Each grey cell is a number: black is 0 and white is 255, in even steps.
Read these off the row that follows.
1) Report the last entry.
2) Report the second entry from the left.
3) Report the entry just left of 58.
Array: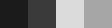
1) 166
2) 58
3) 27

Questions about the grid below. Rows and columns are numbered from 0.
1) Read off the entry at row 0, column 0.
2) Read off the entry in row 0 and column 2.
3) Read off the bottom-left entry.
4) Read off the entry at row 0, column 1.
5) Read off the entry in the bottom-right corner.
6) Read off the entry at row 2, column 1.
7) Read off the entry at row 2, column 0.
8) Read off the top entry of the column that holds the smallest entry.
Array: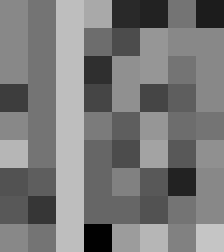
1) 136
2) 190
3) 136
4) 116
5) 197
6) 116
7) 136
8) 169

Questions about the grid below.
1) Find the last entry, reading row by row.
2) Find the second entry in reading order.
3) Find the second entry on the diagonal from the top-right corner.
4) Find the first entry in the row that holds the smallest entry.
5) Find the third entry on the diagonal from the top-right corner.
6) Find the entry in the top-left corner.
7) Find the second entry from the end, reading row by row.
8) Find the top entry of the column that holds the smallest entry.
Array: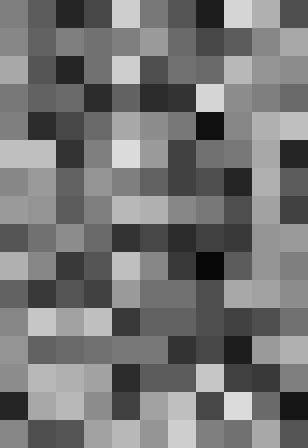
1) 85
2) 92
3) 135
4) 176
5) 184
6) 127
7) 168
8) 29

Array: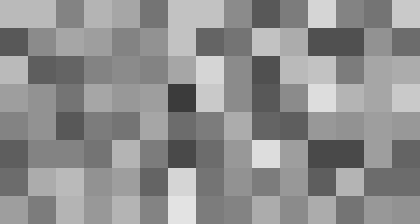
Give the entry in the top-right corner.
201
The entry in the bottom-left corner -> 158
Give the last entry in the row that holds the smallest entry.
201
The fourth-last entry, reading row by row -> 172
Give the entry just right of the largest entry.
124
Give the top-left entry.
186
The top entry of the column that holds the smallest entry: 194
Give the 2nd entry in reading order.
186
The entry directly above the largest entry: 213
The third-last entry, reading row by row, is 116
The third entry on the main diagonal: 100
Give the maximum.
227
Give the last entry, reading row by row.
146
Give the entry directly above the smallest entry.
166
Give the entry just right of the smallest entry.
201
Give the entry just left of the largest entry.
131
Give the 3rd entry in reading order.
131
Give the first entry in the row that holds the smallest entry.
158

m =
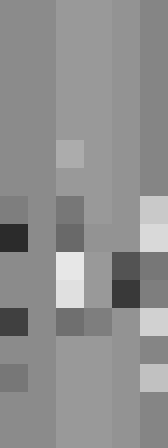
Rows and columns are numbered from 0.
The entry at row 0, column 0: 139
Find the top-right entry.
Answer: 133
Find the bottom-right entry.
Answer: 133
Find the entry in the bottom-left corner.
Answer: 139
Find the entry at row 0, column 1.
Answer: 139
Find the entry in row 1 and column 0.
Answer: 139
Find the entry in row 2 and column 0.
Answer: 139
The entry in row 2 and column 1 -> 139
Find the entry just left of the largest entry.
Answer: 139
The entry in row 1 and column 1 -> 139
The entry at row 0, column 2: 153
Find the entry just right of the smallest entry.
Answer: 139
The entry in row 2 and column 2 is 153
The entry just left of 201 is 147
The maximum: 231
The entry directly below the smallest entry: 139
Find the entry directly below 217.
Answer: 119
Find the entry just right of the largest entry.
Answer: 153

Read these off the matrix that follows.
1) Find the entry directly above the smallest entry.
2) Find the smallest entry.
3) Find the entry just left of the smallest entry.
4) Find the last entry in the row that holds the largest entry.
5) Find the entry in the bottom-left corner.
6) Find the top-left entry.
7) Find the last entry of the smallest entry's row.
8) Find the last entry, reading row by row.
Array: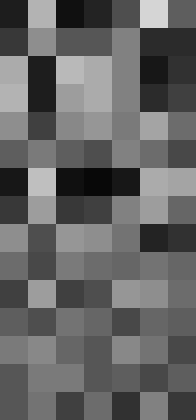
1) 78
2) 8
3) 16
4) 94
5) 86
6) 29
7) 164
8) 56

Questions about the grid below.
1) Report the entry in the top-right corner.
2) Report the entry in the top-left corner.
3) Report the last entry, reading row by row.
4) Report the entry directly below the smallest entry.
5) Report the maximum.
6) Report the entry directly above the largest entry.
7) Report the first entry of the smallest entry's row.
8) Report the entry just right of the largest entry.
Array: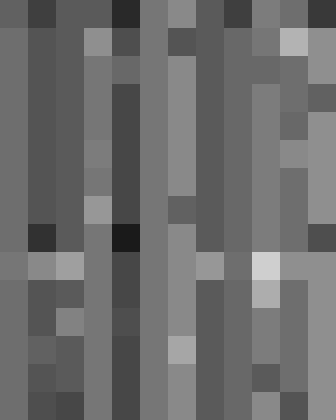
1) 57
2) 97
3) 143
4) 71
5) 207
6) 124
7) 110
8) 143

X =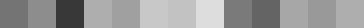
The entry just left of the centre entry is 200
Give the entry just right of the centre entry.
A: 221
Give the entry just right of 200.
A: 194

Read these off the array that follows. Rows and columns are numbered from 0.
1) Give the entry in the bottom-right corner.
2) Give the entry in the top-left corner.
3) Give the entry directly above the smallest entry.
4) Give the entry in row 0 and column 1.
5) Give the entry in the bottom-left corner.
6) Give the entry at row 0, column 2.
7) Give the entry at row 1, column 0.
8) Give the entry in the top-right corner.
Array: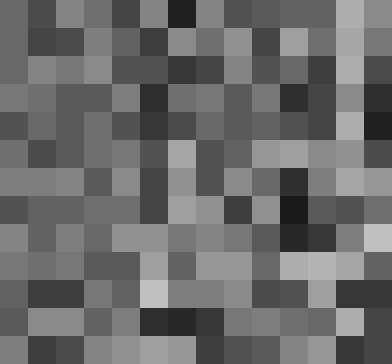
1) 69
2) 104
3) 47
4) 75
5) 126
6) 132
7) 104
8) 138
